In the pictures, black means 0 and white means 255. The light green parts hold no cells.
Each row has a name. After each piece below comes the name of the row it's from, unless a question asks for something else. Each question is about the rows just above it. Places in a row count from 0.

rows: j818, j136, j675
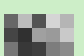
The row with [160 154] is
j136
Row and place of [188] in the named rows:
j818, 1
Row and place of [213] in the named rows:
j818, 3

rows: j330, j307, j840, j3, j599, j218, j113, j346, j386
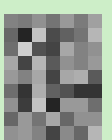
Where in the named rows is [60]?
j113, 1
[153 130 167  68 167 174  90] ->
j599
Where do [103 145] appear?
j346
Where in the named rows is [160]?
j330, 6
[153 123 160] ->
j330
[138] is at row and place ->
j386, 4

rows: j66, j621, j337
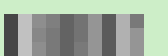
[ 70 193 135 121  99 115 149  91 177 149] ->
j621
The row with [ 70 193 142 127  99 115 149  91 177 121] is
j66
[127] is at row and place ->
j66, 3

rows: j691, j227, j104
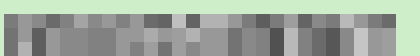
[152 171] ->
j227
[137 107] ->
j691
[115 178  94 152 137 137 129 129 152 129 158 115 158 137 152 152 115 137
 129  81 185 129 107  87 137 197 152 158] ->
j104
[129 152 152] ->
j227
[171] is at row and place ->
j227, 10

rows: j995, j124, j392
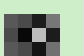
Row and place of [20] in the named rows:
j392, 2
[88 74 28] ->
j995
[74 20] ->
j392

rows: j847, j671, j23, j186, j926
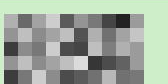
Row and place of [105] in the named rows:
j847, 1
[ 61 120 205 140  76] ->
j926
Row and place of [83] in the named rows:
j671, 5
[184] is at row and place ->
j926, 7
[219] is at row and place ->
j186, 5
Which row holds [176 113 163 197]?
j671

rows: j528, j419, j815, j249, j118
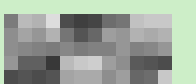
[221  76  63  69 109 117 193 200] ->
j528
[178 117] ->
j419
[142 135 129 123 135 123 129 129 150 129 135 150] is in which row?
j815
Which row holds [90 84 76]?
j249
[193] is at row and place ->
j528, 9

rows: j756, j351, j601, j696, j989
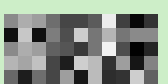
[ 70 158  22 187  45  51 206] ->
j989
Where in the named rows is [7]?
j756, 9
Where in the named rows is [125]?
j351, 3
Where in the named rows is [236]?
j756, 7
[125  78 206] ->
j351
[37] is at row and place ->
j601, 10

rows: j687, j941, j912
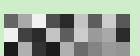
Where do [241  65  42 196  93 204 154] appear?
j941
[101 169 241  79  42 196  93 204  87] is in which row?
j687
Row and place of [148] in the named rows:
j912, 8
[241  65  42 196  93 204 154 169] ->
j941
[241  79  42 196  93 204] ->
j687

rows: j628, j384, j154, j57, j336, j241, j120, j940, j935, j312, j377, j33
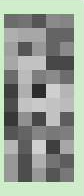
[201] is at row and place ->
j120, 2
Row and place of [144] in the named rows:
j940, 1
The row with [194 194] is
j57
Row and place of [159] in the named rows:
j154, 0

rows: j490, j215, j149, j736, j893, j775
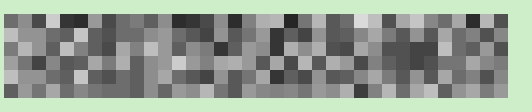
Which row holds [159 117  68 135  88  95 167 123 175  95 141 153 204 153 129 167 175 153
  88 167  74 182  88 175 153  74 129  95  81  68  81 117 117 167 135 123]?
j736
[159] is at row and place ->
j736, 0
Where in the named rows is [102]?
j775, 11
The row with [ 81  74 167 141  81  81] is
j149
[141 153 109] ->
j215

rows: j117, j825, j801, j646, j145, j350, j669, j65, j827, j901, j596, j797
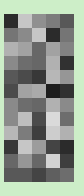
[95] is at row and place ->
j797, 3
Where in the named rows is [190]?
j65, 1

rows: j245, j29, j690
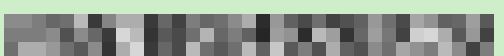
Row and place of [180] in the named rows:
j29, 14
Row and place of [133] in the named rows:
j245, 7
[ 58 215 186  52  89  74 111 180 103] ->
j29
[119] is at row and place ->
j29, 27

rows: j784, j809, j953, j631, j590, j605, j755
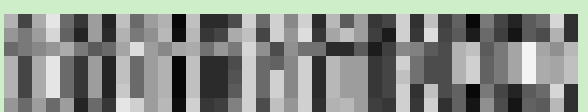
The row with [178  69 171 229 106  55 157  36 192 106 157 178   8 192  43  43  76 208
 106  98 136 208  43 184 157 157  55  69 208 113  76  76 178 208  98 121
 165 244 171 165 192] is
j631
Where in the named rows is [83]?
j590, 16
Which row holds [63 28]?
j809
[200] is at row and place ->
j605, 8
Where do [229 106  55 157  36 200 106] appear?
j605

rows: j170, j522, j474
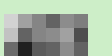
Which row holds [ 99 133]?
j522
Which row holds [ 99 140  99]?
j474
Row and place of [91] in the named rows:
j474, 2
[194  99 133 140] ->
j522
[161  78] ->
j522
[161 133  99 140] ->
j170
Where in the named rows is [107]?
j474, 0

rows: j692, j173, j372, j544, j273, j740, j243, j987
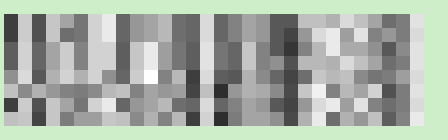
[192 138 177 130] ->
j987
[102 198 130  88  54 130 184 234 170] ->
j372

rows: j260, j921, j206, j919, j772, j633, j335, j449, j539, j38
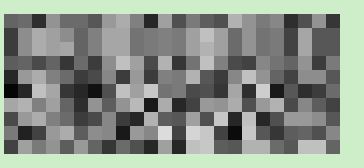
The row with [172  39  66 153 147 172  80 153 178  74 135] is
j335
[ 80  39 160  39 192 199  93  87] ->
j38
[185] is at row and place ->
j335, 9
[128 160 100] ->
j335

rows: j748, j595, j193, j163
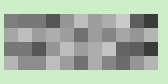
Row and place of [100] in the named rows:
j193, 8
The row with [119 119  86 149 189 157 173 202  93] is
j748
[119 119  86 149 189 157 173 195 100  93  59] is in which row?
j193

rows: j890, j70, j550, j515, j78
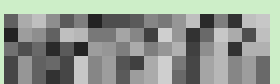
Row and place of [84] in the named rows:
j515, 8
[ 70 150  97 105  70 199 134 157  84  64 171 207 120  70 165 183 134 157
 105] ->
j515
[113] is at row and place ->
j550, 0

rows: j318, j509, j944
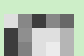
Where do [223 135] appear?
j318
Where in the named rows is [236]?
j944, 3
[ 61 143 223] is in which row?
j509
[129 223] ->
j944
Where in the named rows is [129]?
j944, 1
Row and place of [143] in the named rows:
j509, 1

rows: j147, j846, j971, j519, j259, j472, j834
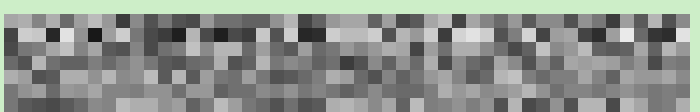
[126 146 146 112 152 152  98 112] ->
j472
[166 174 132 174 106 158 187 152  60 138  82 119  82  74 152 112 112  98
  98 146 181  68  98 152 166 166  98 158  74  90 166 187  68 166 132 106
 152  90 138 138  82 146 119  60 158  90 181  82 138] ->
j147

